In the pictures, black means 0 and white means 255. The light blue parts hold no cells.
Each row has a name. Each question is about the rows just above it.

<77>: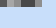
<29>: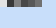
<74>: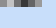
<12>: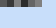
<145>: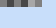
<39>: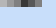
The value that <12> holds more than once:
[128]
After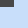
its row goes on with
[142]
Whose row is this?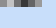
<74>
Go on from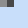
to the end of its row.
[ 72 142]
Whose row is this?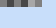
<145>

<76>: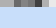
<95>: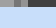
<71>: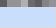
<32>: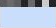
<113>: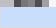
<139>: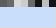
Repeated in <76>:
[176]
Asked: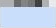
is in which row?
<76>
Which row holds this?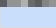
<71>
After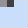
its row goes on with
[64 64 64]
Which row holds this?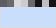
<139>

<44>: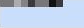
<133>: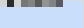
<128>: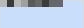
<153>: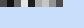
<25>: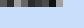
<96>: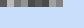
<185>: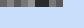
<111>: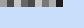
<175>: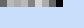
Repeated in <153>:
[75]
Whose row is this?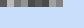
<96>

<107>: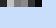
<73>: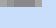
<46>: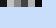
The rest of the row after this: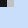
[137  67 179   8]
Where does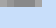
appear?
<73>
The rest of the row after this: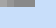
[165]

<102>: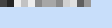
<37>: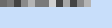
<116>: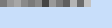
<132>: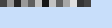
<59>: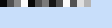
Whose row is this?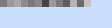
<116>
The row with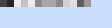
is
<102>

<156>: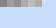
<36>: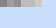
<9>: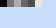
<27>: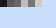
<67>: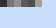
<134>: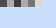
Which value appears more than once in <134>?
[172]
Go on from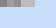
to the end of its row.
[203]
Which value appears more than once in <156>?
[172]
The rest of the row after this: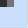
[144  91  77 158]
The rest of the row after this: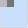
[203]
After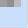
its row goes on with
[188 203]

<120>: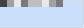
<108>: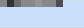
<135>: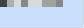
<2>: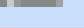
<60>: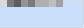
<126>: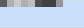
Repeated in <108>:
[136]
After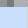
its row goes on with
[190 161]
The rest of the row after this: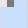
[190 190 232 161 122]
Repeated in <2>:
[136]
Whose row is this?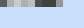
<126>
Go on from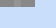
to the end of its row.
[78]
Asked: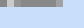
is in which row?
<2>

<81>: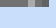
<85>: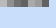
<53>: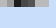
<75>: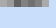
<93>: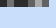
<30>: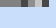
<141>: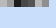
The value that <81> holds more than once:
[113]
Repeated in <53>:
[186]
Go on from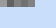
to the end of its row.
[170]
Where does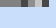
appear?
<30>
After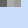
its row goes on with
[98]
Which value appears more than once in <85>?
[98]
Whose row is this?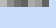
<85>

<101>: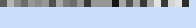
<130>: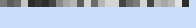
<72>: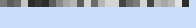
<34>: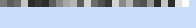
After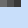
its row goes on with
[212 138 182  93  81 151  45 198  45 226 252]
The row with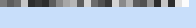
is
<34>

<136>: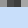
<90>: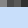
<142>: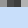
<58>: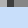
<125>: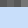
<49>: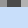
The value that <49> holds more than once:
[75]
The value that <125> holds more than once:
[89]
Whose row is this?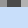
<49>
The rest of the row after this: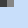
[134]
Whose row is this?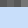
<125>
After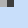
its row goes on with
[134 134]
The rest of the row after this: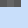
[118]

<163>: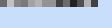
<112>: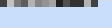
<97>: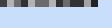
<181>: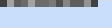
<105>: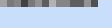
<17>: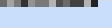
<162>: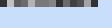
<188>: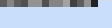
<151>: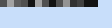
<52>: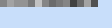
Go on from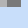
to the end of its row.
[133  50 107  65  80 163  50]
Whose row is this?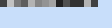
<112>

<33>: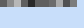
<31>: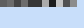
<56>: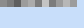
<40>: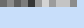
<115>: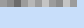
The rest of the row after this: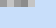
[156]
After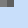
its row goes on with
[156 171 124 196 124 156 183 156]
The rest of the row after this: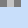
[156 183 156]
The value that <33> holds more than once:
[95]
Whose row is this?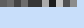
<31>

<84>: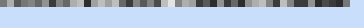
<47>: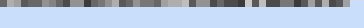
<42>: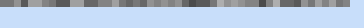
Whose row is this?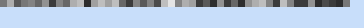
<84>
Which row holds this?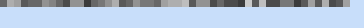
<47>

